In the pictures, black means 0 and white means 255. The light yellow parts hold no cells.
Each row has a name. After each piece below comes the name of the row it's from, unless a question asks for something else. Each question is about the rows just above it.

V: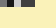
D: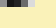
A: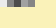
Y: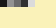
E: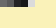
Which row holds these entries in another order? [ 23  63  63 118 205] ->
V
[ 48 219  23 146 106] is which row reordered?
Y
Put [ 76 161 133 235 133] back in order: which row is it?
A
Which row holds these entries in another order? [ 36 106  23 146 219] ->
D

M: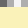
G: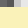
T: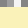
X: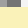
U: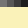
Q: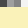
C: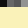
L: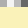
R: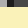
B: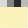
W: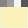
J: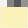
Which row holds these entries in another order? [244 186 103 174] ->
L
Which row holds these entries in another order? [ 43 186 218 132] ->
B
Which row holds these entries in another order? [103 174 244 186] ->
L
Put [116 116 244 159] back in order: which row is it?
X
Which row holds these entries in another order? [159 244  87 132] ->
W
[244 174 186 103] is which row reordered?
L
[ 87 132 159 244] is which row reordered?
W

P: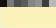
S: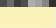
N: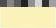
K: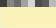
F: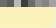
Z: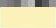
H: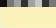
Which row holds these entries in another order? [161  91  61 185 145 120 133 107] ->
Z
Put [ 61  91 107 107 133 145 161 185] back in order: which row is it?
F

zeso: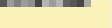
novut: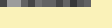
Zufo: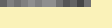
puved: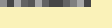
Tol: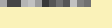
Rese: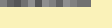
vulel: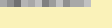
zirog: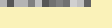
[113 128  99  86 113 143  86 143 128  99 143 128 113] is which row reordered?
Rese
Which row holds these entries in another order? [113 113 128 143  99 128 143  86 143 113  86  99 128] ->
Rese
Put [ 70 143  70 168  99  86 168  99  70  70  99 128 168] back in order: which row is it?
puved

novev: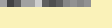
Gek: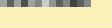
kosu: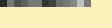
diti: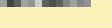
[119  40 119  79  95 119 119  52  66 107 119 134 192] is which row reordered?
kosu
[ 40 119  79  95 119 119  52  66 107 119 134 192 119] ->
kosu
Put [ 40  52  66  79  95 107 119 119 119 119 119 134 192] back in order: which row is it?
kosu

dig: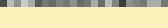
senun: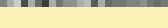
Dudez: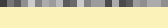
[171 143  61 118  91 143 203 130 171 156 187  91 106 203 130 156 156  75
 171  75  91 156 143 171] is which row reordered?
Dudez
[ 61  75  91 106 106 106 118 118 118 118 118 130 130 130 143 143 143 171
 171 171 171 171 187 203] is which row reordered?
senun
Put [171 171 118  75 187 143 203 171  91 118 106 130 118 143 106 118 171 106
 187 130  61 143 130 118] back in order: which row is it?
dig
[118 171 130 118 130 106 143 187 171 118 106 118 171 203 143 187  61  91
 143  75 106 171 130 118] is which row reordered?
dig

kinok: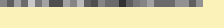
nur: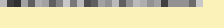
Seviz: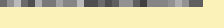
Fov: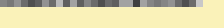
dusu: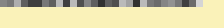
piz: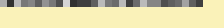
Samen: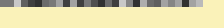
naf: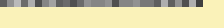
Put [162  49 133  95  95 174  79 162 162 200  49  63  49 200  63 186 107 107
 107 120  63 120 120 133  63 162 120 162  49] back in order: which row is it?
Samen
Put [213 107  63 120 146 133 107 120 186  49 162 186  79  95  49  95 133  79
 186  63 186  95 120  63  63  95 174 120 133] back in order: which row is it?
dusu
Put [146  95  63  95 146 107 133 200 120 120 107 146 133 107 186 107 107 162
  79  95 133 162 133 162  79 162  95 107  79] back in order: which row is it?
Fov
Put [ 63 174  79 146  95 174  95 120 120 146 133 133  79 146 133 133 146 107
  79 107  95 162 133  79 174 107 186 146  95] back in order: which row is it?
naf
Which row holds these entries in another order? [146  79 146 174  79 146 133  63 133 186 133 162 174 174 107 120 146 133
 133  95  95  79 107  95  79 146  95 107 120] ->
naf
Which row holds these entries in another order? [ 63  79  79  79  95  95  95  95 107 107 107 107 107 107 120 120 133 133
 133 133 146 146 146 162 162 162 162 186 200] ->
Fov
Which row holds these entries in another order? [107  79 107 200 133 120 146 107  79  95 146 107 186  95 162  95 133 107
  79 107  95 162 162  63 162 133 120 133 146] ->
Fov

